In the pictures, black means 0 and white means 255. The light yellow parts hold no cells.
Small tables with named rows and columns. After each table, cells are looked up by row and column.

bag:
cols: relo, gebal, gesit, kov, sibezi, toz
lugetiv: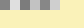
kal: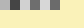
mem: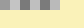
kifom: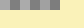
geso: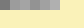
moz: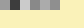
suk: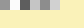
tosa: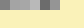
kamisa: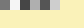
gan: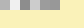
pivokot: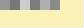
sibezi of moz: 171
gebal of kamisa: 245
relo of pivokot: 150
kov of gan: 204
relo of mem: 155
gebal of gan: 240
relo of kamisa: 119
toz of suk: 209
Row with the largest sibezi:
kal

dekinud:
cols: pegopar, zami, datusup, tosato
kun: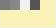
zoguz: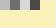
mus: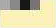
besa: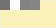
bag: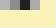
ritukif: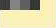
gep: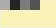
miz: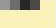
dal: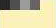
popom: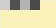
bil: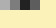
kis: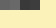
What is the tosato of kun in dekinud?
84
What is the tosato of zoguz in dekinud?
73
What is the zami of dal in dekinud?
78
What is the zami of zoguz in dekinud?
110
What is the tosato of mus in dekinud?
118
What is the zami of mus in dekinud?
136
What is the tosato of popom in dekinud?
73
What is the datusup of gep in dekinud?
125
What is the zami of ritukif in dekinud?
131
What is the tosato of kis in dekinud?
61
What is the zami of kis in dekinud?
105
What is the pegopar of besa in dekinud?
114
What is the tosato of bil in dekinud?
93
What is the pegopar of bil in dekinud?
175

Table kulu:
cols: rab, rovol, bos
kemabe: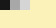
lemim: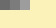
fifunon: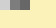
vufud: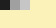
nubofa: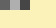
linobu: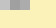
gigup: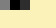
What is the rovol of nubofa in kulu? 175
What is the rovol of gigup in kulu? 0
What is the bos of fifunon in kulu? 103
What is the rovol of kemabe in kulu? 168
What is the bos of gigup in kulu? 45
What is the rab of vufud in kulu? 30
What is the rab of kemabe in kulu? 23
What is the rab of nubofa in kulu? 98
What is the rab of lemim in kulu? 107
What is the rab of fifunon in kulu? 208
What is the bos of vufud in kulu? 198
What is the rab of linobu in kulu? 195

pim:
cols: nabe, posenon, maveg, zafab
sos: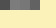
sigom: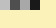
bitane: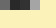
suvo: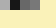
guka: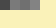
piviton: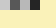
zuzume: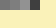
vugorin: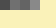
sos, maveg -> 119
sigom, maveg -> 168
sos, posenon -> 124
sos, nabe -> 79
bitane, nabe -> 105
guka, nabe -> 72
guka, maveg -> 112
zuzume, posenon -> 126
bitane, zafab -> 165
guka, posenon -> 122
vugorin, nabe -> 76

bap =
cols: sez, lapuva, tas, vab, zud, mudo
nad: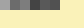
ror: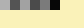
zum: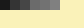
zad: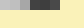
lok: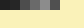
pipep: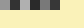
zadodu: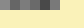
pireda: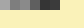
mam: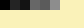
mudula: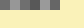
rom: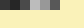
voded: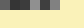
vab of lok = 106
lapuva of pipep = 51
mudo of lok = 80
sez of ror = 177
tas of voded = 60
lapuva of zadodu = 102
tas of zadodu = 124
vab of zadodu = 106
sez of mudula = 110
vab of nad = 68
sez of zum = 25
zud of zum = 114
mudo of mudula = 102
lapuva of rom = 38
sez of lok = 33
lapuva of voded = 53
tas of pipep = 176

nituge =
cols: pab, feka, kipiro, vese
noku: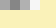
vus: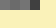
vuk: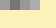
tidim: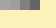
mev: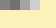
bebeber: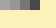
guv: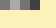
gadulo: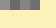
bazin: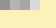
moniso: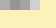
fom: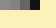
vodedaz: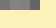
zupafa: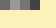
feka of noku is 134
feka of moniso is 149
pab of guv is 120
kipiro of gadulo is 132
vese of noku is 246
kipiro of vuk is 152
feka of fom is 130
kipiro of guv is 116
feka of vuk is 118
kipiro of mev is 163

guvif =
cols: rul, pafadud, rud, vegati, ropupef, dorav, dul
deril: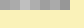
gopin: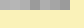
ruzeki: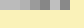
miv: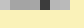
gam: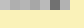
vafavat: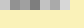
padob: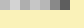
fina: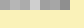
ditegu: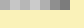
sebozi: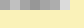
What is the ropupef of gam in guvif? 186
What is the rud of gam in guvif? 181
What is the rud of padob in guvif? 175
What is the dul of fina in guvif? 143
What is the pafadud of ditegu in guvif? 198
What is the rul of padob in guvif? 188
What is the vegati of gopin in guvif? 155
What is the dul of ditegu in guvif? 124
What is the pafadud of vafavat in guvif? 146
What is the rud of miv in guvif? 164
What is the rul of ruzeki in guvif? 188
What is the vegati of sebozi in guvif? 151

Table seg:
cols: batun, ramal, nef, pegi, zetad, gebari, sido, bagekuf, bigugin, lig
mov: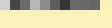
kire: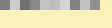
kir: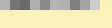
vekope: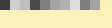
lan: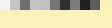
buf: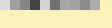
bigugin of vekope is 126
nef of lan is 112
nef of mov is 106
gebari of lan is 116
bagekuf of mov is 106
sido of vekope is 177
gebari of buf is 113
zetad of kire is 195
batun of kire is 125
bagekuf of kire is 130
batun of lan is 243
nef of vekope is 190
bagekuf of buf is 163
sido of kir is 177
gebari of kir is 181
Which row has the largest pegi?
lan

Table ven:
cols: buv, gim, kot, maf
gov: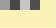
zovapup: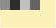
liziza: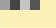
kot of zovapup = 192
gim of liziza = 69
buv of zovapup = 141
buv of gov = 156
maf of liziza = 86
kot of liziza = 197
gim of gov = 72
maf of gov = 79
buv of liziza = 159
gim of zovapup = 46
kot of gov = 197
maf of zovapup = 99

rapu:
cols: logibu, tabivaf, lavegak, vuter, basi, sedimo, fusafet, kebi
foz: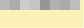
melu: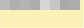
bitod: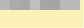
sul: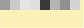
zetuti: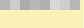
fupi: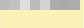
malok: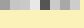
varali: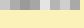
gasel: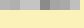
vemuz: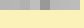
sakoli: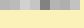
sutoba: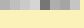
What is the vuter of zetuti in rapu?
183
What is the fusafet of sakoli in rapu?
175
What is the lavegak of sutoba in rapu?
202
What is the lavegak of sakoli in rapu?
209
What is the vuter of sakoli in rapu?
197
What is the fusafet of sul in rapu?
143
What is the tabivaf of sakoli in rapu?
187
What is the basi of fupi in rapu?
210
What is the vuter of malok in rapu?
232
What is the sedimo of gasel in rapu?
165
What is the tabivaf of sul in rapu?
202
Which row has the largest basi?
varali

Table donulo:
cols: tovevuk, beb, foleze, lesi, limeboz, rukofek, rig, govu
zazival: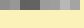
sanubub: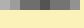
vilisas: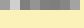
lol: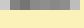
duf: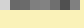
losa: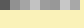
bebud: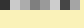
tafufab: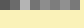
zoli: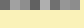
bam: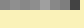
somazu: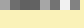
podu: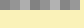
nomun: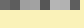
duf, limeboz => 130
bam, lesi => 142
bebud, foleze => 172
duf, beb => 105
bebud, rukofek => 205
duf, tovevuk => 211
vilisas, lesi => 148
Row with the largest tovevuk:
duf

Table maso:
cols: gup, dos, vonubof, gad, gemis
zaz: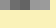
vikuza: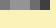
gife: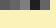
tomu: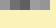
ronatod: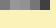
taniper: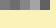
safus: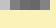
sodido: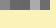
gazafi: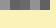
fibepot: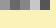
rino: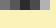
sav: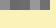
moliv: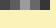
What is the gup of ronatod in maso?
122
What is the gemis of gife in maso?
101
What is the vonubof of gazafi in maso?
106
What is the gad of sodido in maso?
171
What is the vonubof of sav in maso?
109
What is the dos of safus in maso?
127
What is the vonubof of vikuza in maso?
148
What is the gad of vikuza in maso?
109
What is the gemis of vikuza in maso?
63
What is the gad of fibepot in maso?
199
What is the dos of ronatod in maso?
151
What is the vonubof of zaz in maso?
100
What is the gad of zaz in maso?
153

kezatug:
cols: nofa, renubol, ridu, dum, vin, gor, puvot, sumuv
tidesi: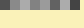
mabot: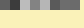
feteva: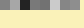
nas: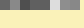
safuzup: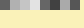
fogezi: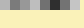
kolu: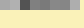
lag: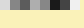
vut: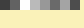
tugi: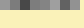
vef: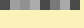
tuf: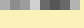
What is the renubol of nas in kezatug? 137
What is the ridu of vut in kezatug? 254
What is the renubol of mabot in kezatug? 60
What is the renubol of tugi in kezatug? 124
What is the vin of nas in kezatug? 95
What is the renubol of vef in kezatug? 159
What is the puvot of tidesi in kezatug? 172
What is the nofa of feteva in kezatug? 130
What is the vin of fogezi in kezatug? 113
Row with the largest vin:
mabot

